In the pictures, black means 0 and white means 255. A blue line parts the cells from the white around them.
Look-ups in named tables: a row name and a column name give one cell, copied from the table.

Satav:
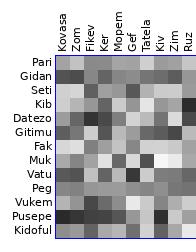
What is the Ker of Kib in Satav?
100
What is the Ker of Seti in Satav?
160
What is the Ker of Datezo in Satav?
73
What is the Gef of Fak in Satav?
135
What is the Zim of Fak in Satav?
201
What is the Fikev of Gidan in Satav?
135
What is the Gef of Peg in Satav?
142
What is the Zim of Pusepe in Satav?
202
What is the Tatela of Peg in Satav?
133
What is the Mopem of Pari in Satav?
165
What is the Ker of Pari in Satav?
139
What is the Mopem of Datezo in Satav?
127
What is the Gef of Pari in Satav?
162
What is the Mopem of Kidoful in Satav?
182
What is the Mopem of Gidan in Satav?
134

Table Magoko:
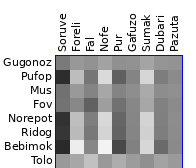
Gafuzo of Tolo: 156
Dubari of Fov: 129
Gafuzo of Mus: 142
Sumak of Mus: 170
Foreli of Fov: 136
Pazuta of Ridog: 140
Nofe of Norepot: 216
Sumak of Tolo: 144
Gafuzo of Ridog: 133
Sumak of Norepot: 211
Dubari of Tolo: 163
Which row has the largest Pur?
Tolo

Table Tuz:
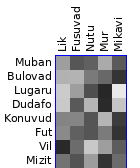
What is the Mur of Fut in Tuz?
123
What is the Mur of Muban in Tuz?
170
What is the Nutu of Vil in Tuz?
200
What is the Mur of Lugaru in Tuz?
39
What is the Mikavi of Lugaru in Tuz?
233
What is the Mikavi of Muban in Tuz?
90

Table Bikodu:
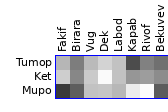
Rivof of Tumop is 129
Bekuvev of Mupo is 92
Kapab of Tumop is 76
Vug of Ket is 202
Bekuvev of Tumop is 112
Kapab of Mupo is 236
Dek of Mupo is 197
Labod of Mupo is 183
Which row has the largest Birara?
Ket

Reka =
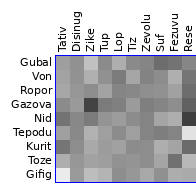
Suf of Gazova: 133
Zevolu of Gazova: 127
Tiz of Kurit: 140
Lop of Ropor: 133
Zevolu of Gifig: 168
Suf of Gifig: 144
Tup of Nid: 148
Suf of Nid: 165
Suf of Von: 141

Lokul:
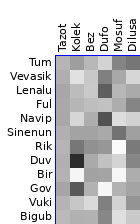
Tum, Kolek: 158
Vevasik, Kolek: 225
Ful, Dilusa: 133
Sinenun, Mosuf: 114
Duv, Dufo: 193
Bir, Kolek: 245
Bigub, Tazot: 186
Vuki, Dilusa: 148
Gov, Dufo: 246
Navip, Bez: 174
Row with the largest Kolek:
Bir

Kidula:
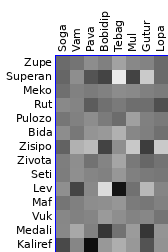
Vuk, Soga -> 135
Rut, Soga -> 137
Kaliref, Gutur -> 83
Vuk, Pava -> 133
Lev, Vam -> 69
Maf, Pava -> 141
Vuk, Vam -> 129
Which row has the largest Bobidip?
Lev

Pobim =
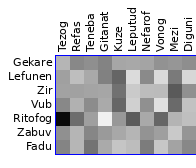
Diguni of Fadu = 136
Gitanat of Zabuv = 154
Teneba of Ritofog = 159
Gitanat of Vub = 170
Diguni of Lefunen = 215
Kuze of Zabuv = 168
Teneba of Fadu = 115
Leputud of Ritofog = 91
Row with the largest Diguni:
Lefunen

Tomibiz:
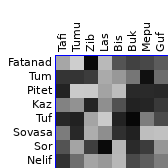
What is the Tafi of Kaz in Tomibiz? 130
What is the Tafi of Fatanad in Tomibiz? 166
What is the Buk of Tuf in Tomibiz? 7
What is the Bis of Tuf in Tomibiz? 34
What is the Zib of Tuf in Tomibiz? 164
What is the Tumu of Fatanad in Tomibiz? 206
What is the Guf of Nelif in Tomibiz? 125
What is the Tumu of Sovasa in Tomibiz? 40
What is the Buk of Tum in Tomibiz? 118
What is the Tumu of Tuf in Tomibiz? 33
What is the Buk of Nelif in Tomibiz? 73
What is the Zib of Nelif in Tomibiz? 165
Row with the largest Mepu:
Sovasa

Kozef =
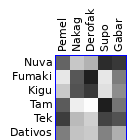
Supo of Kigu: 224
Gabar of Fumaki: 125
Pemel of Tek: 61
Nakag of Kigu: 82
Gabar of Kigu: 141
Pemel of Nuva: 100
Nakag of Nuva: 199
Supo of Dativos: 130
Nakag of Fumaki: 87
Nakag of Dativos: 195
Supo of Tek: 67
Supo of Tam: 30
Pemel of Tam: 91
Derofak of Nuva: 178
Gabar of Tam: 117
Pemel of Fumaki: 231
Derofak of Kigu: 57
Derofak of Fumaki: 31
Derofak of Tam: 253

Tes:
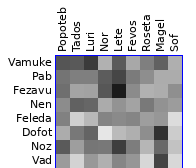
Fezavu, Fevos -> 139
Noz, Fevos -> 125
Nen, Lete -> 147
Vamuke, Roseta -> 127
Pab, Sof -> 172
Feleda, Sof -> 220
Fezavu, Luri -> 162
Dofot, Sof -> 204
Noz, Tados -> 158
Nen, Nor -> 171
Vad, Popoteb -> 155
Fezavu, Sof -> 143
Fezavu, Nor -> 87
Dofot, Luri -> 100

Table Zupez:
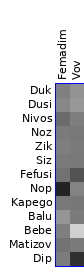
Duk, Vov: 146
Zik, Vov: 122
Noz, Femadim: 122
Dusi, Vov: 152
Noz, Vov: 120
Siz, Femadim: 122
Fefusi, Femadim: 114
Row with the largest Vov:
Bebe

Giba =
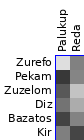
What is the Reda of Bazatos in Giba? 131
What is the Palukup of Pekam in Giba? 56
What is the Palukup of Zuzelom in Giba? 88
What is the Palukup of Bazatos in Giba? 67
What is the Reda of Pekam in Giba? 133
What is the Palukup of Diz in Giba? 115
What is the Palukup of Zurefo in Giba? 222
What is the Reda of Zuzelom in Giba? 195
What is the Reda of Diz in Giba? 172
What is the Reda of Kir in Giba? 69
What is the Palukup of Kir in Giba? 127
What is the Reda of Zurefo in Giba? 129
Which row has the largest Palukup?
Zurefo

